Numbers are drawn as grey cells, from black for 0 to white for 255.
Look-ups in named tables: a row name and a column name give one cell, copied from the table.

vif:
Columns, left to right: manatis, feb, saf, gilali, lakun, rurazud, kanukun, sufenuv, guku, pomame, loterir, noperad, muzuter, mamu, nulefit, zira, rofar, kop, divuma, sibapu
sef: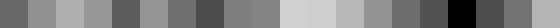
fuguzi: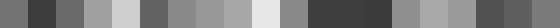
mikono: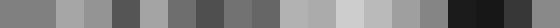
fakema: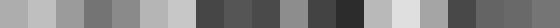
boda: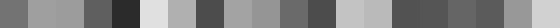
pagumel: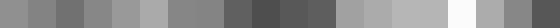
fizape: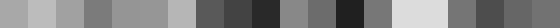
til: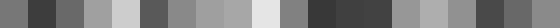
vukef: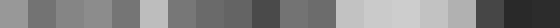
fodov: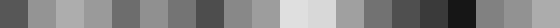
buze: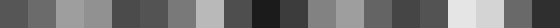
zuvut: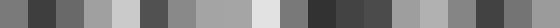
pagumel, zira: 181
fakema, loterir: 141
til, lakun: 205
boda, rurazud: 224
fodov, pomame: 157
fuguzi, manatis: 114

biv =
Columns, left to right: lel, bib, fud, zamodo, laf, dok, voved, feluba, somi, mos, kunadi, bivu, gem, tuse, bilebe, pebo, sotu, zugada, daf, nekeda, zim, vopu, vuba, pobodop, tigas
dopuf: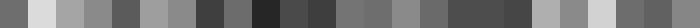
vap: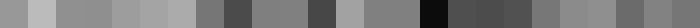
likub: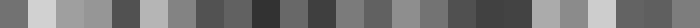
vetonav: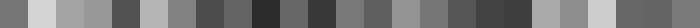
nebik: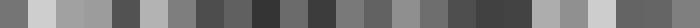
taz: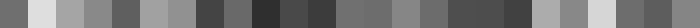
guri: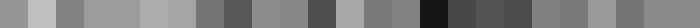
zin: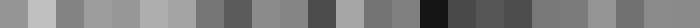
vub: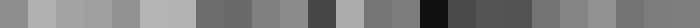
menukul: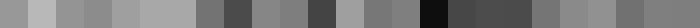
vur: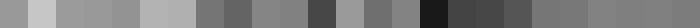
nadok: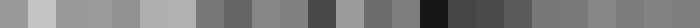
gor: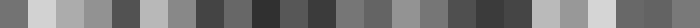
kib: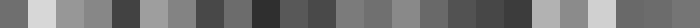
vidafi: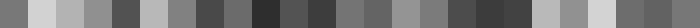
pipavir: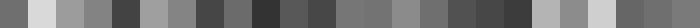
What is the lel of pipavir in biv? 111
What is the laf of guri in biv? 156
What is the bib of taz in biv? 222
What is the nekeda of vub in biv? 116
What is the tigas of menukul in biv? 126
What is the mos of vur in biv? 133

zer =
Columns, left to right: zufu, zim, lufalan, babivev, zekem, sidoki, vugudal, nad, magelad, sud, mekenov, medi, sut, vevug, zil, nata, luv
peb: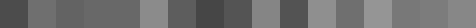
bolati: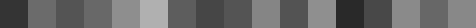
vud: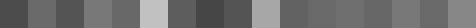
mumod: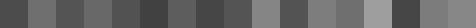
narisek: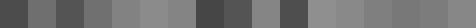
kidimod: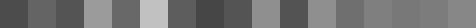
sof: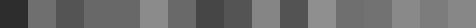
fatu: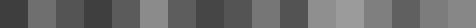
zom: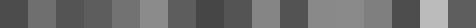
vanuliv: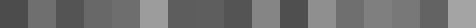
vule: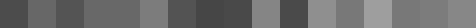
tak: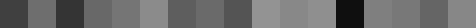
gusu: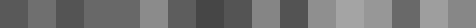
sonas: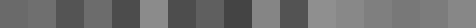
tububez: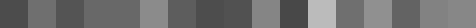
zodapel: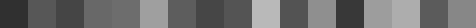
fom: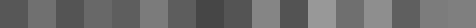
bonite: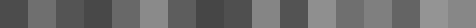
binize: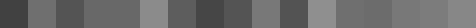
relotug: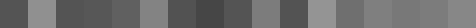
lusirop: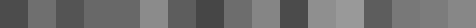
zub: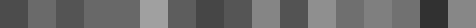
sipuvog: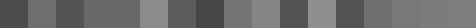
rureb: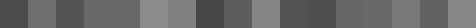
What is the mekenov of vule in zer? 74
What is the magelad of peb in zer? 84
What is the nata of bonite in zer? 148
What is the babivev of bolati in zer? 104
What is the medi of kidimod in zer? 143
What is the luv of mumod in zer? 135
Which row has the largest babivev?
kidimod

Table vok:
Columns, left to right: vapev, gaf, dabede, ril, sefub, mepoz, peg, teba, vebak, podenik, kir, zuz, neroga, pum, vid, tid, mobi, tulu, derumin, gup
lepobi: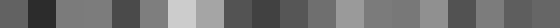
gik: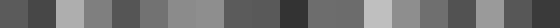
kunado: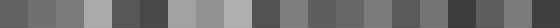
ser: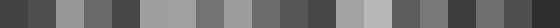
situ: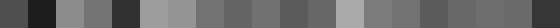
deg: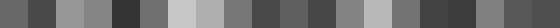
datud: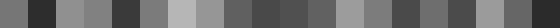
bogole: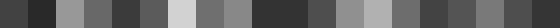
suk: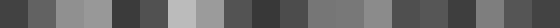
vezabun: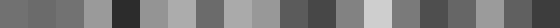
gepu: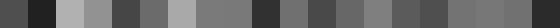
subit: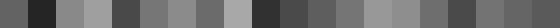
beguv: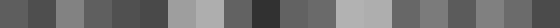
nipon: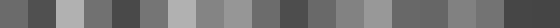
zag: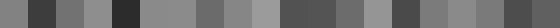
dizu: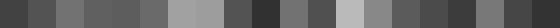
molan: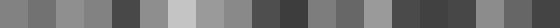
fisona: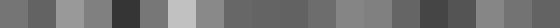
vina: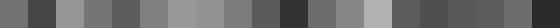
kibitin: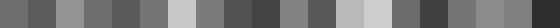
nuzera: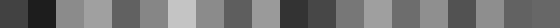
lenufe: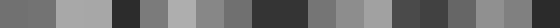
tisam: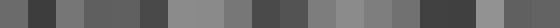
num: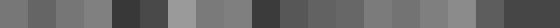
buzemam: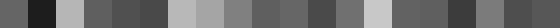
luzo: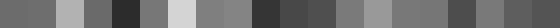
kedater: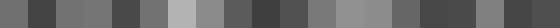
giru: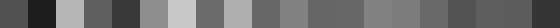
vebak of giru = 175
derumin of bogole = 78
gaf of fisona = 99
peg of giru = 200
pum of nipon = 152
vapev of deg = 104
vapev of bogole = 66
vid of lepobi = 120
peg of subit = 139
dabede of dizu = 114
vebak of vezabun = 170
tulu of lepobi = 124
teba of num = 122

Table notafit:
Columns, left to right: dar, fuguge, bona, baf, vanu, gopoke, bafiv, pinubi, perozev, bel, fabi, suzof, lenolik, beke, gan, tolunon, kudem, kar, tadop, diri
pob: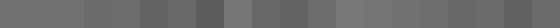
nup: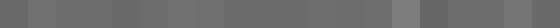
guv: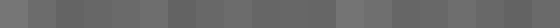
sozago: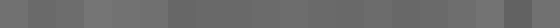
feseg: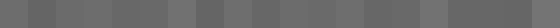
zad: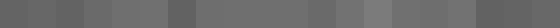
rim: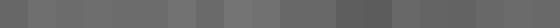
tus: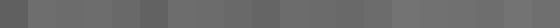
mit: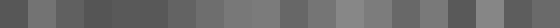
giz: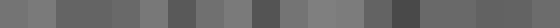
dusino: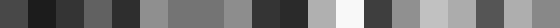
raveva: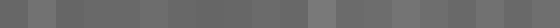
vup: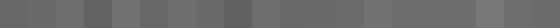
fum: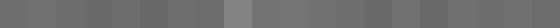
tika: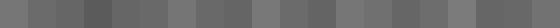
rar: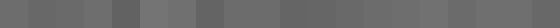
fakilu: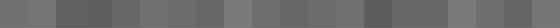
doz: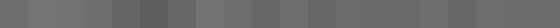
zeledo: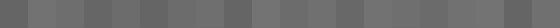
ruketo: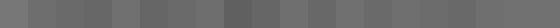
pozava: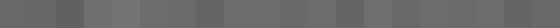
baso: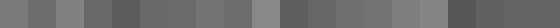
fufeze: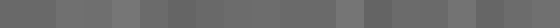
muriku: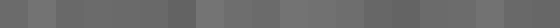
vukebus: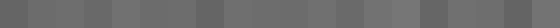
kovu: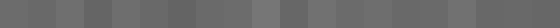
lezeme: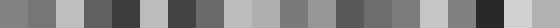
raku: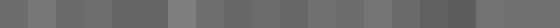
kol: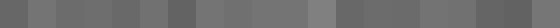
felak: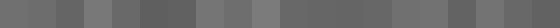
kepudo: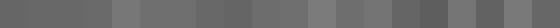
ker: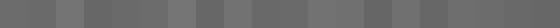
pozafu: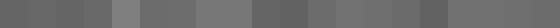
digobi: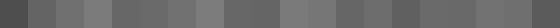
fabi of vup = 105
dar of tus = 96
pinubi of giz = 112
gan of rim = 104
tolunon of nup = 102
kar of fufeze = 102
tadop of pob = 97
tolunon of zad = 110
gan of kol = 107
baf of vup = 98
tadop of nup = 116
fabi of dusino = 42
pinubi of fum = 108
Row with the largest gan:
dusino

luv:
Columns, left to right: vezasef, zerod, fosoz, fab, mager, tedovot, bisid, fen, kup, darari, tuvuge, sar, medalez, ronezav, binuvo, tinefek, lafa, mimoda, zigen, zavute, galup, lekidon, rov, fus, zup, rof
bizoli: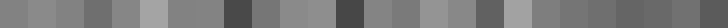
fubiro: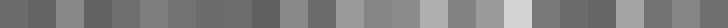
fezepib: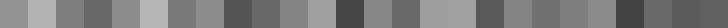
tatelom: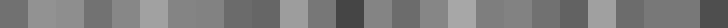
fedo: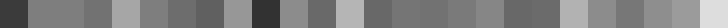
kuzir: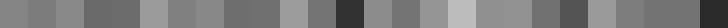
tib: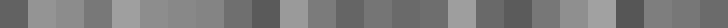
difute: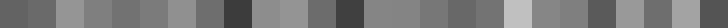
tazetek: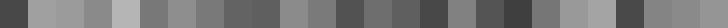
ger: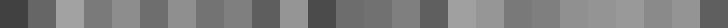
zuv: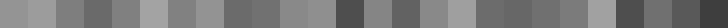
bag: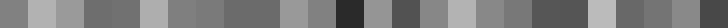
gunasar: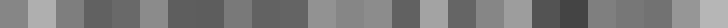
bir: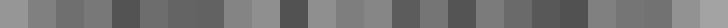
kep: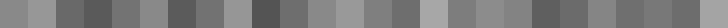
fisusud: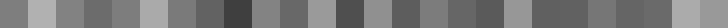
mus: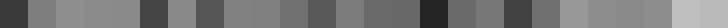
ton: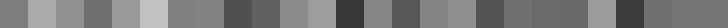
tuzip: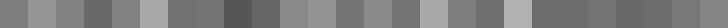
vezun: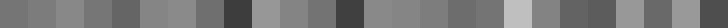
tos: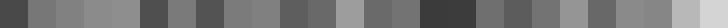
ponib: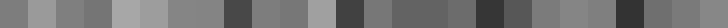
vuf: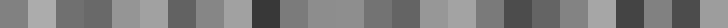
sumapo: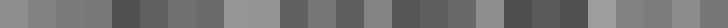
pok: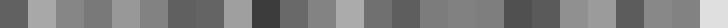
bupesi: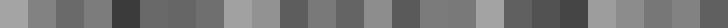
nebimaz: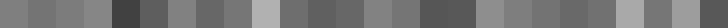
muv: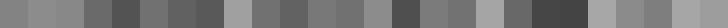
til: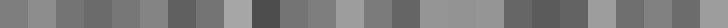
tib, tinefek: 110
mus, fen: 85
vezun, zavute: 131
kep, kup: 150
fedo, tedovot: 126
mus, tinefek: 37
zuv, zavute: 112
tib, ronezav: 117
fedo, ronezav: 104
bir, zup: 146
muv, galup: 68
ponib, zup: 122
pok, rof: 223
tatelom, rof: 78
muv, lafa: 114
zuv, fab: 106
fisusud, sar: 154
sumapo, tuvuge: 97
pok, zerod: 168
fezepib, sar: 159

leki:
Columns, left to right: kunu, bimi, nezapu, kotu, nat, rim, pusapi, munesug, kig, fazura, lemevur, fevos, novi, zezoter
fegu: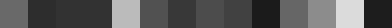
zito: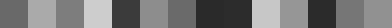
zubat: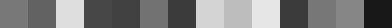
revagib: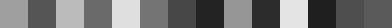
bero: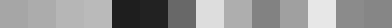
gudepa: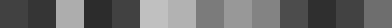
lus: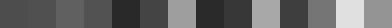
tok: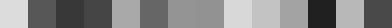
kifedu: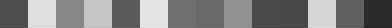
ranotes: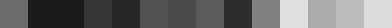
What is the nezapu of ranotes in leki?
28
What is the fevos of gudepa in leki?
47
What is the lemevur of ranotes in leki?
222
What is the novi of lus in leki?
224
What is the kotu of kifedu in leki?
198
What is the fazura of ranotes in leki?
129
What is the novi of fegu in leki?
219
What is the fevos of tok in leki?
32

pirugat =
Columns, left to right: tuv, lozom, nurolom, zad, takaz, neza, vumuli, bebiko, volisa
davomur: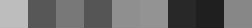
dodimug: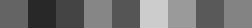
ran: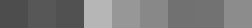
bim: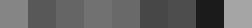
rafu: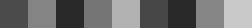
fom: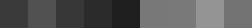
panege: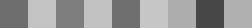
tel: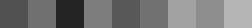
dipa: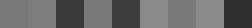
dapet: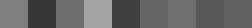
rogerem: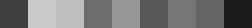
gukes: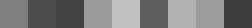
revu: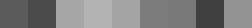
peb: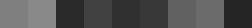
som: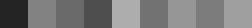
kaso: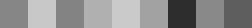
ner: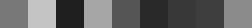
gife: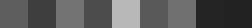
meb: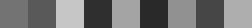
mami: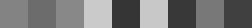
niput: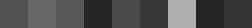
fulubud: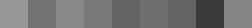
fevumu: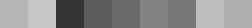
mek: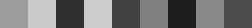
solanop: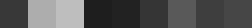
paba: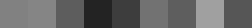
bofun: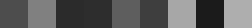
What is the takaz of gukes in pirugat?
194
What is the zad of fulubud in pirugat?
121
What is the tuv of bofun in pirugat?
77
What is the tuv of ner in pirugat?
120
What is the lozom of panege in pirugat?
195
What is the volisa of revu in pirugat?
147
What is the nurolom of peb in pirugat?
42
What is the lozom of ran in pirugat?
87
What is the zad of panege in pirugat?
194
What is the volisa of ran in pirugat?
140
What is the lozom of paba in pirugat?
133

